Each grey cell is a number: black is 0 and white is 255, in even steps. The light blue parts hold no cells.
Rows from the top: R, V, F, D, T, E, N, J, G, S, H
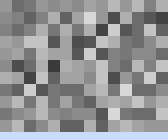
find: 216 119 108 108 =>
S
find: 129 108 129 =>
F

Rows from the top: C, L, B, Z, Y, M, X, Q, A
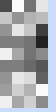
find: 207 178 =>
Q
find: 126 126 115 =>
Z
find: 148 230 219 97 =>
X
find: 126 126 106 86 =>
M
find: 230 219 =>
X

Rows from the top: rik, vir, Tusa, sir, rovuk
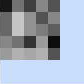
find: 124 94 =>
Tusa
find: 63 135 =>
rik
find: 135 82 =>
rik
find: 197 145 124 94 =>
Tusa

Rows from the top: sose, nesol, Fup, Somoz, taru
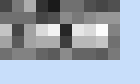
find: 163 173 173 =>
Somoz
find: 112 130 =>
taru
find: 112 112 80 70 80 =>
sose

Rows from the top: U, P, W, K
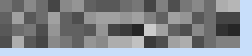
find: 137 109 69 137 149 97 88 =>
U
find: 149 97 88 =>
U
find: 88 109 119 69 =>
U
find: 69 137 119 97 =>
K
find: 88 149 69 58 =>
W
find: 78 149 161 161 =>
P

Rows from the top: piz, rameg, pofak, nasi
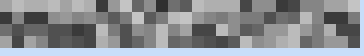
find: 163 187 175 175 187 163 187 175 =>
piz
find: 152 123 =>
pofak
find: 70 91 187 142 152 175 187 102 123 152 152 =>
nasi
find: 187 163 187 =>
piz
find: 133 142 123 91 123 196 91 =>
rameg
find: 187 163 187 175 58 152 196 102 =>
piz
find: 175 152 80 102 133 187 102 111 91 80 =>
nasi

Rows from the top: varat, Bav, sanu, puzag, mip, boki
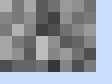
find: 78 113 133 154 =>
sanu
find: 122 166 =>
varat

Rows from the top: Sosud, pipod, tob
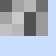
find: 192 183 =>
tob
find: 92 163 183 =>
Sosud
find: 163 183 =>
Sosud
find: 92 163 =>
Sosud
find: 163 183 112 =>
Sosud

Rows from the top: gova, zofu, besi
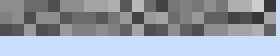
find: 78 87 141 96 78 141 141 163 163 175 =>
besi
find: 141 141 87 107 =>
zofu
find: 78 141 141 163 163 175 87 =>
gova
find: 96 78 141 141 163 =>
besi
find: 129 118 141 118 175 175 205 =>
gova
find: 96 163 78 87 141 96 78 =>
besi
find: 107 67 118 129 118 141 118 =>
gova

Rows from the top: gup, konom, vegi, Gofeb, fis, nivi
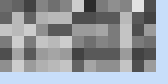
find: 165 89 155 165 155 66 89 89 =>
fis
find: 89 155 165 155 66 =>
fis
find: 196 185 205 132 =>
Gofeb
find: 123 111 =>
Gofeb
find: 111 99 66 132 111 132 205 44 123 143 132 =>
gup
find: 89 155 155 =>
vegi
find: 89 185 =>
konom

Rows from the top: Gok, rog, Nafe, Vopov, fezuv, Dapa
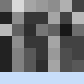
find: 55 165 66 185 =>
rog
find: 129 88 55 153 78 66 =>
fezuv
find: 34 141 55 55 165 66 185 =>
rog

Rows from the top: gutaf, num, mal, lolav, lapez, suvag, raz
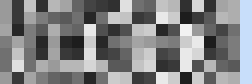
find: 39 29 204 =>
lolav
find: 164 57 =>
lapez
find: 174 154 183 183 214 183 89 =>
suvag
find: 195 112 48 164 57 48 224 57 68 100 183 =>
lapez
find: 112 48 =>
lapez
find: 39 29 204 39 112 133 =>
lolav

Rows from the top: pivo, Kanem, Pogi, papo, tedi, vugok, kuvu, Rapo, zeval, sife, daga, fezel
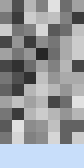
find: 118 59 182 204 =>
sife
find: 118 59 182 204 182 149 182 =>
sife
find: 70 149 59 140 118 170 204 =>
papo
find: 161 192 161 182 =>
zeval

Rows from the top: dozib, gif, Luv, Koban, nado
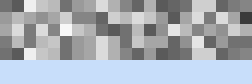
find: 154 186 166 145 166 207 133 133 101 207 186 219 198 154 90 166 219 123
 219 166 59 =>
gif
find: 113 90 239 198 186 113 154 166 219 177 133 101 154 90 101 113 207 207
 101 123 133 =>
nado

